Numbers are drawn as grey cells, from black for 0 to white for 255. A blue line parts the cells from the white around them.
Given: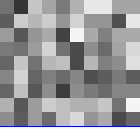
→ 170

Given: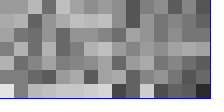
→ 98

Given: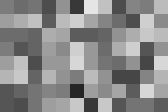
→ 116

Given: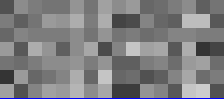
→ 197

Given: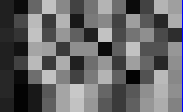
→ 151

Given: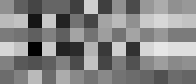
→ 81

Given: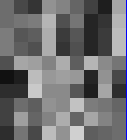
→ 94

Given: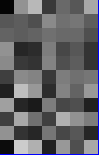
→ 152
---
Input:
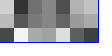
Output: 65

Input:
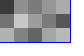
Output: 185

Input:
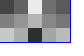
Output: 187

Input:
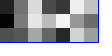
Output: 158

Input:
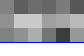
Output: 152

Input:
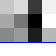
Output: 183

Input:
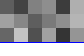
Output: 149
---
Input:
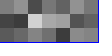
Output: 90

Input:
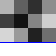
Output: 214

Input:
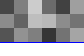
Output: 84

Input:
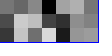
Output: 55

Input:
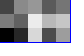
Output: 1

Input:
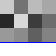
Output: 153

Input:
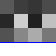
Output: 82

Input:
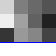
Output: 53

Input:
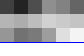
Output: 150
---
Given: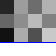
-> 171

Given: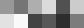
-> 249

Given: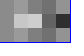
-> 154

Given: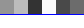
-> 188

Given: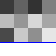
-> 201

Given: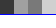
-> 160
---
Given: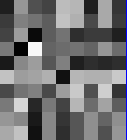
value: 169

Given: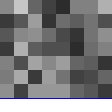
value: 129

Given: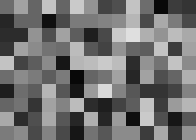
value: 60

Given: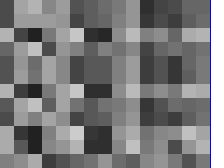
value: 102

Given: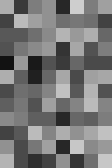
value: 125

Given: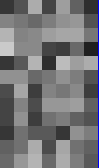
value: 97
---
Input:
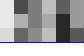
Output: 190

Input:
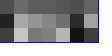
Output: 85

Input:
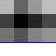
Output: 99

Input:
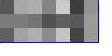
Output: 203

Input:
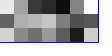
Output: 14

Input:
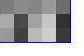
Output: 133
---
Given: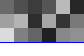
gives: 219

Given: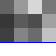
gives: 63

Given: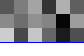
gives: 205

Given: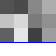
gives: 96

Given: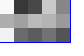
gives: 242

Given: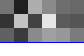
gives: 97

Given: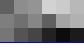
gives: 118

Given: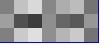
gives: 128

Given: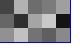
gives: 145

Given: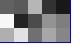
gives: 175
